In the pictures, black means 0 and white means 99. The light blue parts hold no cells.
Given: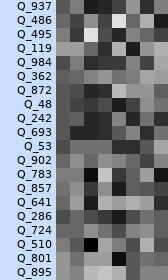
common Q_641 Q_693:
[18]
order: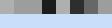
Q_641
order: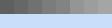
Q_362
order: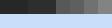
Q_242
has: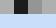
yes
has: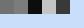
no

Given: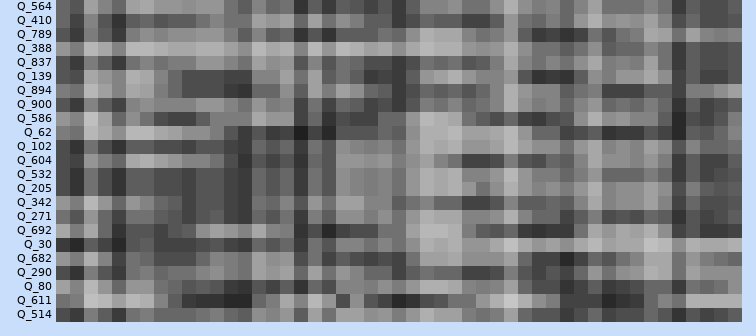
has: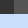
yes
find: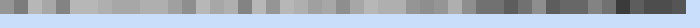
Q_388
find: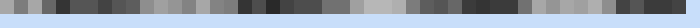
Q_692

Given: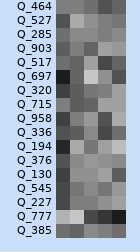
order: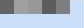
Q_903
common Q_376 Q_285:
[53]
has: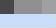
no
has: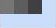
no

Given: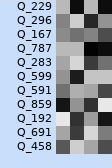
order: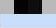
Q_787
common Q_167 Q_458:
[30]
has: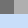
yes
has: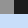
yes
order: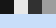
Q_192
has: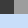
no
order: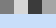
Q_691

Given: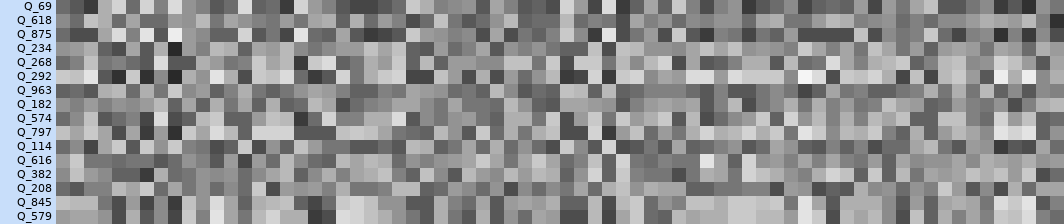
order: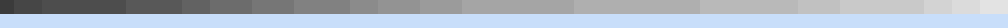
Q_579
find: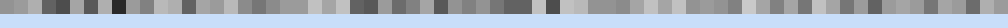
Q_234
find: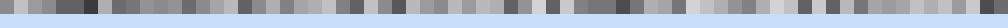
Q_382
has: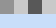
no
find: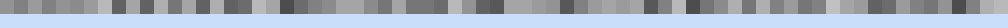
Q_182

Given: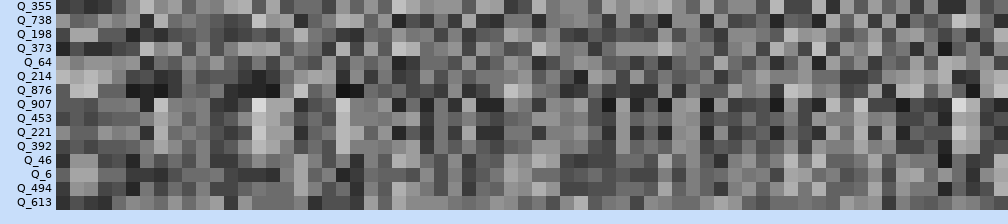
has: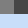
yes
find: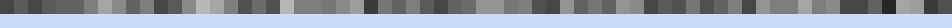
Q_453
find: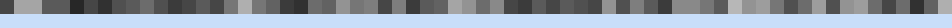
Q_198
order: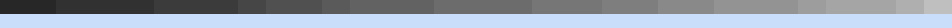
Q_738
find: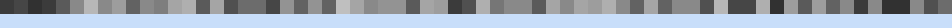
Q_355
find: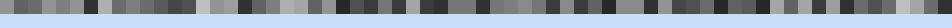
Q_738

